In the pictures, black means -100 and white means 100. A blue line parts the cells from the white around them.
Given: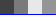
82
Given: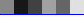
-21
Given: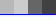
-20
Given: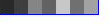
-12
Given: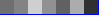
35
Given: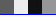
-87
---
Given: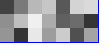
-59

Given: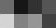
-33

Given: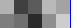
28

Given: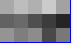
-71

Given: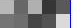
-30

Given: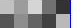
-60
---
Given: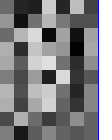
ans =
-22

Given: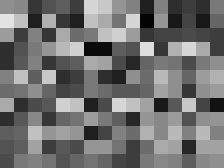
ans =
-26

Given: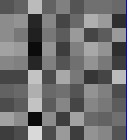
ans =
15

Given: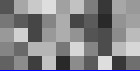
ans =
74

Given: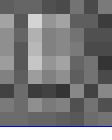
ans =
-31

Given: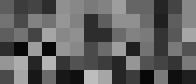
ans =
-4

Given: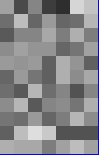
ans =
26

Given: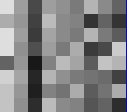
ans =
-33

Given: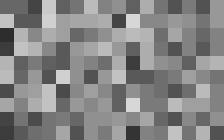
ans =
-9
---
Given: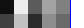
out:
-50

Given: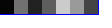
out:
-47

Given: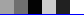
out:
-13

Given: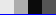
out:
35

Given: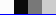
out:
61

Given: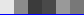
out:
-6
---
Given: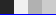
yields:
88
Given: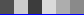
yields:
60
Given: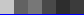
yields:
-23
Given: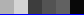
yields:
66
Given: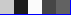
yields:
-78
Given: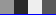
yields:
-68
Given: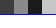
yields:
8
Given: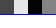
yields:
80
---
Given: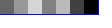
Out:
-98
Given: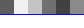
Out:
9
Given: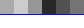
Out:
-9
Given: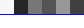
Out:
-50
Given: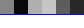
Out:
-69
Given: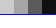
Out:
-88
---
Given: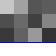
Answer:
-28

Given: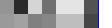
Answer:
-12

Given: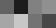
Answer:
13

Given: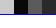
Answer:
-67

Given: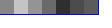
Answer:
-17

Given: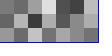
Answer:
75

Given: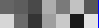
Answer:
36

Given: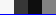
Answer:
2

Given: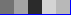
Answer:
66

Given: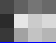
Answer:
-18
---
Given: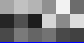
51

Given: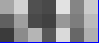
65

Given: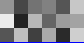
-44

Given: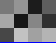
16

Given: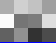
63

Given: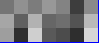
14
